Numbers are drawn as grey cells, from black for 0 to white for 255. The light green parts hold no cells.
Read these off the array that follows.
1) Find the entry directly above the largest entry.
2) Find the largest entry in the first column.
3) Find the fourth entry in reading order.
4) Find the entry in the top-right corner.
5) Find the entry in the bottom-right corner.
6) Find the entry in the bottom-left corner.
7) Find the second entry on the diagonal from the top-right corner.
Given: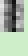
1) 213
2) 227
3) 19
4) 184
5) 131
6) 200
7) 131

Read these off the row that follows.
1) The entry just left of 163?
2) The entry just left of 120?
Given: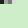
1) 30
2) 163

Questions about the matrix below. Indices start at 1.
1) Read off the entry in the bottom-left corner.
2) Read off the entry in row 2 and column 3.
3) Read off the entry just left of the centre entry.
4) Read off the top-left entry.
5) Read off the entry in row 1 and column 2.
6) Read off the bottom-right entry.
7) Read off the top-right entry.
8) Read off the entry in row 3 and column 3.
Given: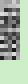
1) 32
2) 190
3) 144
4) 174
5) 160
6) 174
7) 160
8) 73

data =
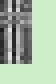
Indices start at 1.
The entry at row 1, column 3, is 193
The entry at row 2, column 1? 71
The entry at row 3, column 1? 71
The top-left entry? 55
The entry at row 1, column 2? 99
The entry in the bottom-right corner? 112
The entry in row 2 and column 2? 99
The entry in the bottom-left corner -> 55
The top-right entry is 99
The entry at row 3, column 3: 224
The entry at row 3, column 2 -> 112

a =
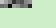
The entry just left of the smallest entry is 119
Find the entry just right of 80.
132
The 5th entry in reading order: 95
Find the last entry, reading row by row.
39
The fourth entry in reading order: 52

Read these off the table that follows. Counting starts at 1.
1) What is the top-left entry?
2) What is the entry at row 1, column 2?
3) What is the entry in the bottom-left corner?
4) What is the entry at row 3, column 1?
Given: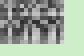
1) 153
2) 109
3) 125
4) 79

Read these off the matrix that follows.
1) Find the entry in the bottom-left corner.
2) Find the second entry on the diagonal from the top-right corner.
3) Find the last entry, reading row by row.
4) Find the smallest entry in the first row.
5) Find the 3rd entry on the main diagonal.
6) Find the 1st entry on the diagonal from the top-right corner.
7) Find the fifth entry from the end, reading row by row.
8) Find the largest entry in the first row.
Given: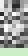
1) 155
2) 155
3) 140
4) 70
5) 214
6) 168
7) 114
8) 239
